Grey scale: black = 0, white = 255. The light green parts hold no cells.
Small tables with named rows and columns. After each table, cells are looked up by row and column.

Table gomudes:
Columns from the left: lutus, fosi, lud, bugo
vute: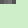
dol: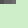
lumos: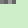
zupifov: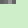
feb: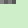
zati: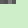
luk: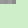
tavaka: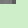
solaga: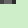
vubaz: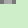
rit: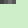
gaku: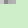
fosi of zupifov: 113
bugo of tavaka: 93
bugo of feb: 87
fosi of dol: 99
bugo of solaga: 44
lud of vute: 115
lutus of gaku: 202
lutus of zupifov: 99
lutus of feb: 134
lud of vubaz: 171
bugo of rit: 88
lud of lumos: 154
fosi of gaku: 137
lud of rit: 112
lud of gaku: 174
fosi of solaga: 103
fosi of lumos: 101
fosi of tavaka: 124
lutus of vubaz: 119
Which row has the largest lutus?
gaku

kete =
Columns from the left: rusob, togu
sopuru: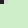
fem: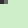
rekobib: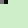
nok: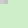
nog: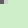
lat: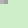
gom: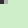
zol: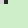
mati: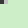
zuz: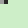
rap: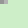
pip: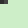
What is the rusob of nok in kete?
204
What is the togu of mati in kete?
195
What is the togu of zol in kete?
38
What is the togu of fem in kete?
110
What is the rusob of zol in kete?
214
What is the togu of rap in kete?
180

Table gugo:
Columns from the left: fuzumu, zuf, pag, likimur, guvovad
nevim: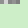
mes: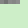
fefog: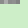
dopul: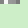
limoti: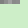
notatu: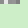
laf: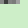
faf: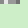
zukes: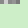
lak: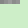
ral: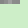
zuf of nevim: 213
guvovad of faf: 114
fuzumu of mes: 132
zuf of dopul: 248
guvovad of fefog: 130
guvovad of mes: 141
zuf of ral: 143
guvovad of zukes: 122
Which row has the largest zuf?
dopul

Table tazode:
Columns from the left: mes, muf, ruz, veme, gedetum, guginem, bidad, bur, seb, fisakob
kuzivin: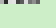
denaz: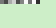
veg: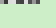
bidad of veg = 223
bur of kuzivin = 115
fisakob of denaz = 49
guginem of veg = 65
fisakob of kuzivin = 97
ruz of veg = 221
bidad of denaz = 250
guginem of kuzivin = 91
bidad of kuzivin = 220
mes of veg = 161
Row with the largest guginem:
denaz

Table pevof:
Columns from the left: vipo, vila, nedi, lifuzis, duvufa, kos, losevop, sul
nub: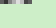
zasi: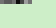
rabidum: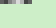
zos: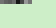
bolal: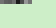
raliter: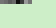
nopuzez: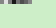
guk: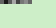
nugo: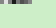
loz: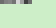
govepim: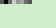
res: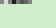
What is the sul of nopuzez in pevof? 136
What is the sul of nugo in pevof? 135
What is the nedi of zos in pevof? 90
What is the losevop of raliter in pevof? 154
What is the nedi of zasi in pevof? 89
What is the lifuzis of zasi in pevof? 113
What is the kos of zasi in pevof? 68
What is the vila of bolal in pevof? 95
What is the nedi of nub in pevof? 130
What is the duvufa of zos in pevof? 23
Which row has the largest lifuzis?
govepim

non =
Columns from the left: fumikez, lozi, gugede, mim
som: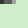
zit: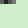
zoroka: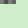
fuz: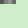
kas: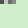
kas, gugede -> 111
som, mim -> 161
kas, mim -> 135
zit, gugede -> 84
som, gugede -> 93
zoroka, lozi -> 79
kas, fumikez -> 82
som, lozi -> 95
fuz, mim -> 104
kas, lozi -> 199
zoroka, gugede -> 125
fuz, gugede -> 149
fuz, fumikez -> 86
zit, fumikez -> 98
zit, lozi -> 36
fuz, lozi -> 128
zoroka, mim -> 102

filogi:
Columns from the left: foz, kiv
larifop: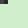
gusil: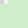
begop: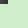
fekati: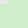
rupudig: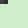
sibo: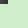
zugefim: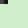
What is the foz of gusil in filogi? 212
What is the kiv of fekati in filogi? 234
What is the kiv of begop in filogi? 56
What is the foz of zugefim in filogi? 68
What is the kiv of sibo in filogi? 55
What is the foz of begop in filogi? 68
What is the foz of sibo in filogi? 68
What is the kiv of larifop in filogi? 43
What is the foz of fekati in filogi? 231
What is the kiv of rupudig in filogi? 48
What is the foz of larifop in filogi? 66
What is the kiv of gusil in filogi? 242
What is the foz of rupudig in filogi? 65
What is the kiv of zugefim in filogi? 21

